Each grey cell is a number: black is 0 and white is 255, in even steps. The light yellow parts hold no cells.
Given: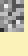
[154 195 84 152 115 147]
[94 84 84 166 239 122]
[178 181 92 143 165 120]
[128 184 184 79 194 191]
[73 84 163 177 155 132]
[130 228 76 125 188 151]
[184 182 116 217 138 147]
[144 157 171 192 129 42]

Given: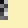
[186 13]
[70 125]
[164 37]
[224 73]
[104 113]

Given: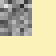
[116 59 176 162 126 68 142 188]
[196 167 44 122 133 186 231 174]
[129 85 133 103 75 168 113 86]
[127 158 122 129 101 119 159 174]
[126 145 176 127 133 112 148 155]
[142 185 107 132 183 143 88 76]
[104 141 159 140 154 123 97 114]
[176 157 78 179 161 122 151 169]
[164 181 123 157 173 91 114 121]

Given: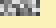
[76 224 174 149 145 217 224 126 135 86]
[91 186 162 104 233 110 92 178 122 202]
[215 233 80 141 124 82 213 216 125 229]
[61 138 102 128 106 55 176 127 176 97]

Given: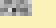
[211 169 130 161 178 118 130 190]
[174 160 173 145 186 172 166 183]
[188 110 114 141 51 217 123 135]
[164 138 157 192 136 179 189 165]

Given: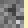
[116 98 121 118 114 103]
[119 131 76 125 144 122]
[172 126 63 57 98 150]
[134 153 69 115 155 115]
[79 73 119 114 99 141]
[139 206 113 148 91 131]
[164 96 146 118 135 109]
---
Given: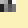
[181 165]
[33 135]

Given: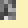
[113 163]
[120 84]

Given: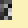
[58 87]
[109 164]

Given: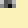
[198 81]
[138 85]

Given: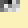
[92 71]
[92 232]

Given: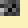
[132 102]
[46 72]

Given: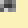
[191 108]
[140 62]

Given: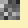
[165 174]
[208 106]

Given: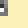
[112 147]
[54 135]
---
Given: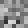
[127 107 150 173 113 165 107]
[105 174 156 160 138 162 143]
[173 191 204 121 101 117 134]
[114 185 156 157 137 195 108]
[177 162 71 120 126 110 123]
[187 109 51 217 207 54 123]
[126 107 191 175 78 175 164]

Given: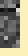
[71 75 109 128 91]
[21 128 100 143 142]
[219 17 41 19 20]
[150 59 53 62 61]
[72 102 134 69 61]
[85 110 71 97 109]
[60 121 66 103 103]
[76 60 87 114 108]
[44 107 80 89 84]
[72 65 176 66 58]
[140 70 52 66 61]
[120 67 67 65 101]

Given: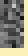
[107 113 34 84 140 77]
[47 111 103 96 198 101]
[77 104 69 108 72 120]
[128 95 47 141 98 46]
[20 69 71 138 114 108]
[130 99 66 62 56 90]
[111 115 144 120 120 74]
[46 101 79 71 74 139]
[175 144 130 64 59 74]
[82 124 130 109 108 112]
[81 128 92 65 47 112]
[125 111 118 108 28 87]

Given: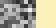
[87 137 123 106 75 48 87 207 47]
[57 99 206 193 174 163 57 50 147]
[151 180 113 194 115 194 151 186 242]
[57 84 168 182 180 141 57 58 132]
[122 157 175 118 105 175 122 42 158]
[196 179 82 93 99 98 196 197 119]
[173 88 79 107 209 170 173 58 145]

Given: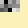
[178 191 2 168 126]
[143 154 85 127 139]
[203 87 110 3 226]

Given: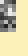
[60 227 110 96]
[128 110 128 167]
[141 162 116 235]
[216 73 161 233]
[95 56 73 93]
[147 116 186 71]
[51 80 32 146]
[160 117 116 168]
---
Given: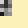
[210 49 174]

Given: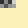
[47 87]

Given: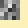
[86 138 45 131 117]

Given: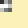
[51 252 95]

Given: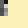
[100 212]

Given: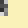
[64 89]

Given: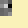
[120 208 103]

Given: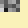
[127 85 159]
